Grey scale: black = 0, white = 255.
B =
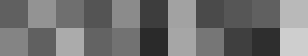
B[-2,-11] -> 96
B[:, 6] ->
[162, 166]
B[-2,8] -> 86
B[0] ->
[96, 147, 111, 84, 139, 61, 162, 74, 86, 96, 185]
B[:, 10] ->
[185, 206]
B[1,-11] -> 132
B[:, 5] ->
[61, 42]

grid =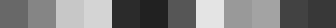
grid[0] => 104
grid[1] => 133
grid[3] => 212
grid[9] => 163

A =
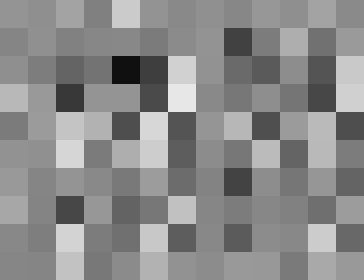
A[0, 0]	148
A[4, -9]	78
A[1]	[133, 144, 129, 135, 136, 123, 139, 147, 65, 124, 174, 113, 154]
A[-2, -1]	104
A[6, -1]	100
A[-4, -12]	133
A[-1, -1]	153
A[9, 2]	194
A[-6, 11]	186
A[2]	[143, 125, 100, 115, 16, 62, 209, 146, 106, 90, 141, 84, 201]
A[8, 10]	136
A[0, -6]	144
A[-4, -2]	150
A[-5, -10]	123
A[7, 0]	167
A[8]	[136, 126, 211, 124, 112, 200, 93, 136, 91, 140, 136, 204, 104]
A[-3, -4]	135
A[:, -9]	[203, 136, 16, 148, 78, 174, 121, 99, 112, 139]
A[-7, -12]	153
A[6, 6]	108
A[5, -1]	124
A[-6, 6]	84
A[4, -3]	155
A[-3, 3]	151
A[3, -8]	74
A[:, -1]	[138, 154, 201, 208, 78, 124, 100, 156, 104, 153]
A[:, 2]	[163, 129, 100, 56, 196, 214, 148, 71, 211, 194]
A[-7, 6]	231
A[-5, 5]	205
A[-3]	[167, 132, 71, 151, 99, 119, 193, 134, 124, 135, 129, 111, 156]

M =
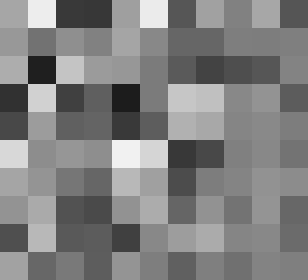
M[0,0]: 166
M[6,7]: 125
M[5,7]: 72
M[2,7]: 67
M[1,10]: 127
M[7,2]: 82
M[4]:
[72, 156, 96, 100, 57, 93, 177, 168, 133, 137, 125]
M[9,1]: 103
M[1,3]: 129
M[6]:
[165, 148, 118, 102, 184, 160, 76, 125, 132, 146, 140]
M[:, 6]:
[86, 102, 90, 198, 177, 56, 76, 101, 157, 96]
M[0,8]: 129
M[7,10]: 103
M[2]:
[173, 31, 196, 155, 151, 123, 90, 67, 78, 86, 131]
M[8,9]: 136
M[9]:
[162, 103, 121, 93, 148, 126, 96, 127, 112, 131, 127]
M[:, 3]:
[55, 129, 155, 95, 100, 142, 102, 74, 92, 93]
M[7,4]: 146
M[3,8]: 136
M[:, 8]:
[129, 126, 78, 136, 133, 128, 132, 115, 133, 112]
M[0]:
[166, 237, 57, 55, 159, 235, 86, 161, 129, 167, 85]

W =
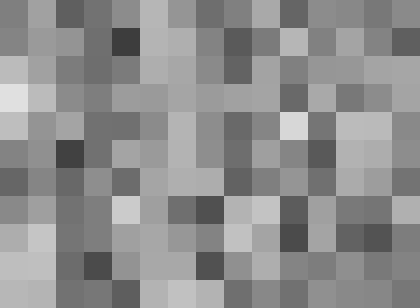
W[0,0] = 127
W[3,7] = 155
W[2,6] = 167
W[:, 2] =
[95, 148, 124, 139, 164, 65, 104, 114, 117, 108, 114]
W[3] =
[224, 187, 139, 126, 156, 154, 165, 155, 161, 164, 105, 169, 120, 140, 164]
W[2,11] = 150
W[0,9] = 169
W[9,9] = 174
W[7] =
[137, 159, 114, 126, 203, 159, 111, 80, 179, 195, 92, 160, 121, 117, 176]
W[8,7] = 131
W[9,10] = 132
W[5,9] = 159
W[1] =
[132, 154, 148, 111, 61, 180, 175, 131, 90, 123, 182, 129, 164, 131, 95]
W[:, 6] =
[149, 175, 167, 165, 180, 179, 175, 111, 151, 168, 193]
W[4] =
[190, 148, 164, 113, 112, 139, 180, 141, 105, 133, 215, 117, 187, 186, 137]
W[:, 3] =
[114, 111, 110, 126, 113, 113, 142, 126, 126, 75, 119]
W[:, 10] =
[101, 182, 128, 105, 215, 133, 149, 92, 75, 132, 113]
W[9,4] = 147
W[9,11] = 125
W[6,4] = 108
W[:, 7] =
[110, 131, 138, 155, 141, 142, 173, 80, 131, 81, 179]
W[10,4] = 94
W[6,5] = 165
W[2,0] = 187
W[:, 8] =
[128, 90, 99, 161, 105, 110, 98, 179, 193, 144, 111]
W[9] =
[190, 191, 108, 75, 147, 168, 168, 81, 144, 174, 132, 125, 143, 121, 131]

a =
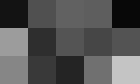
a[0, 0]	19
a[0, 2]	97
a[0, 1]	80
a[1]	[156, 46, 84, 70, 83]

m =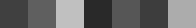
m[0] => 64
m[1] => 95
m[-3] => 86
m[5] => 61

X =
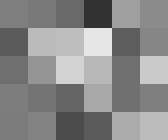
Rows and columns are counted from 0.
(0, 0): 126
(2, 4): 111
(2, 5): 202
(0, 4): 159
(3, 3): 168
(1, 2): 190
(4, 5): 188
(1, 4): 93

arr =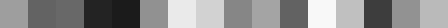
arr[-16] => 158
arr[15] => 186
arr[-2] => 146
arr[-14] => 104
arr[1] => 99
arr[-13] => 35

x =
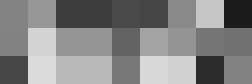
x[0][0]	131
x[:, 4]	[74, 98, 120]
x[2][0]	71
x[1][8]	114
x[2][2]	185
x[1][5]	163
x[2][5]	216
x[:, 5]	[69, 163, 216]

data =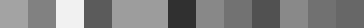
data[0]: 163
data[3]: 91
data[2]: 241
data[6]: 48
